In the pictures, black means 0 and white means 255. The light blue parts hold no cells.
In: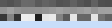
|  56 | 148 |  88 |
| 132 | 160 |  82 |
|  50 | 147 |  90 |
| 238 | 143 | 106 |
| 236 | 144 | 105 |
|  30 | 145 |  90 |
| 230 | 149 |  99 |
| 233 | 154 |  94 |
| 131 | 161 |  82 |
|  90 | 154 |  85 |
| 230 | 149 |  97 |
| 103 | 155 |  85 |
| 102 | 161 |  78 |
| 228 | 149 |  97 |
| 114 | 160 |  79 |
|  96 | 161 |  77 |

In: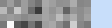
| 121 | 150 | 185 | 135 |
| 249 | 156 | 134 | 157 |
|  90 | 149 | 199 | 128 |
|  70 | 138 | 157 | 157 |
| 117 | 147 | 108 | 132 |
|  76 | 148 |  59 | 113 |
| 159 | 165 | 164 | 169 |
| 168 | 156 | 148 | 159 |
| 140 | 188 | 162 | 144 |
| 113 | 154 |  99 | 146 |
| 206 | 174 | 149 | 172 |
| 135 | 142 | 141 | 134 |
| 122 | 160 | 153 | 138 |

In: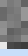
| 231 | 119 | 147 | 142 | 106 | 105 | 141 |
|  72 | 109 |  97 | 129 | 123 | 117 | 122 |
|  66 | 115 | 105 | 123 | 120 | 124 | 130 |
|  60 | 139 | 114 |  96 | 151 | 151 |  99 |

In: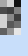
|  96 | 211 | 211 |  75 | 167 |
| 147 |  89 | 137 |  62 | 212 |
| 230 | 112 |  62 | 129 |  17 |

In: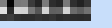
|  54 | 223 | 127 |
|  60 |  42 |   4 |
|  47 | 212 | 121 |
|  44 | 210 | 124 |
|  45 | 120 |  59 |
|  51 |  86 |  36 |
|  47 | 211 | 122 |
|  52 |  96 |  45 |
|  42 |  98 |  37 |
|  46 | 210 | 120 |
|  43 | 107 |  47 |
|  42 |  94 |  34 |
|  44 | 113 |  53 |

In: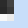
| 247 |  40 |  43 |
| 235 |  57 |  66 |

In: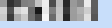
| 201 | 210 | 155 |
|  60 |  80 |  48 |
| 168 | 208 |  72 |
| 202 | 226 | 127 |
| 111 | 107 | 132 |
|  70 |  24 | 194 |
| 246 | 233 | 237 |
| 107 | 128 |  76 |
| 200 | 196 | 188 |
|  37 |  54 |  39 |
| 156 | 157 | 153 |
| 168 | 177 | 135 |
| 223 | 205 | 235 |
|  86 |  93 |  94 |
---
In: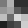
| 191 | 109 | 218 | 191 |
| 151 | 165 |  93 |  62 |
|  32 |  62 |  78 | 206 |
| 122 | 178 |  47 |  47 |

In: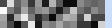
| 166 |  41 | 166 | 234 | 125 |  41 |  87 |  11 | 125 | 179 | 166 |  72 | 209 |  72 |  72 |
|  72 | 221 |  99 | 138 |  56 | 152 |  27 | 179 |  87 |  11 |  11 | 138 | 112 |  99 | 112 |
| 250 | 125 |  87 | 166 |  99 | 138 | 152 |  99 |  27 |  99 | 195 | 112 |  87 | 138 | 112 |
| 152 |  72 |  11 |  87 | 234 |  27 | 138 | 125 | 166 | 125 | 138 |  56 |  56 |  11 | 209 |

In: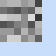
| 141 | 207 | 207 | 141 | 169 |  97 |
| 207 | 194 | 194 | 141 | 219 |  54 |
| 169 | 181 | 181 | 154 | 169 |  68 |
|  82 |  97 | 129 | 141 |  82 | 181 |
| 154 | 154 | 113 | 181 | 129 | 169 |
| 113 |  97 |  82 | 113 |  97 | 194 |

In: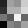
| 118 |  87 | 243 | 102 |
|  49 | 177 | 177 | 216 |
|  34 | 161 | 146 | 204 |
|   5 | 133 | 118 | 161 |

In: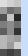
| 184 | 156 | 209 |
| 221 | 209 | 197 |
| 184 | 168 | 156 |
| 156 | 110 | 126 |
| 126 | 140 | 110 |
|  80 |  64 |  80 |
|  94 | 140 |  51 |
|  80 | 197 |  37 |

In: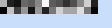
|   6 | 193 |  64 | 150 |  19 | 150 |  33 | 119 | 208 | 165 | 165 | 220 | 119 |   6 |
| 179 |  33 |  19 | 104 |  92 | 135 | 247 |  92 |  80 |  49 |  80 | 135 | 208 |  33 |
